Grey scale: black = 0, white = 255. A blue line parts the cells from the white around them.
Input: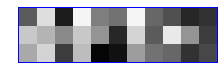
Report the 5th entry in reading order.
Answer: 126
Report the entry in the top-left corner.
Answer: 91
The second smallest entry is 17
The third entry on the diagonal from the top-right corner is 103
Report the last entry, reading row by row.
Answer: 71
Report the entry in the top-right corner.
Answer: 50
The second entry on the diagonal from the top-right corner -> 148
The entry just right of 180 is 138
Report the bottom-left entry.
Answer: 169
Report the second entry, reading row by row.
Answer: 222

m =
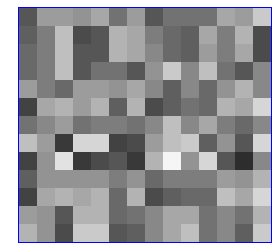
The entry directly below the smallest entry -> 147
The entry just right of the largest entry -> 147
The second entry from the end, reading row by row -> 95
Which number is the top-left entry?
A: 86
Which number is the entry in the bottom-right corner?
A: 202
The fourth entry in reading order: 147
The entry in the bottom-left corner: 179
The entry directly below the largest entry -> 125
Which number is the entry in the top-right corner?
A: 202
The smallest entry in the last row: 75
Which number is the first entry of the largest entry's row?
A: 66
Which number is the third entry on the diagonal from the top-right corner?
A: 125
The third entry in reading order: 156
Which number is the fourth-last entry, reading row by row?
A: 114
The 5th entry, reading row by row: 167
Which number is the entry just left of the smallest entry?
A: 86
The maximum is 245
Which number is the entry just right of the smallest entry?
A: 136
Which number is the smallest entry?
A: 45
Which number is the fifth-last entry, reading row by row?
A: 191
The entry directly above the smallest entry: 86
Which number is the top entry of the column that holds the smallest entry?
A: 156
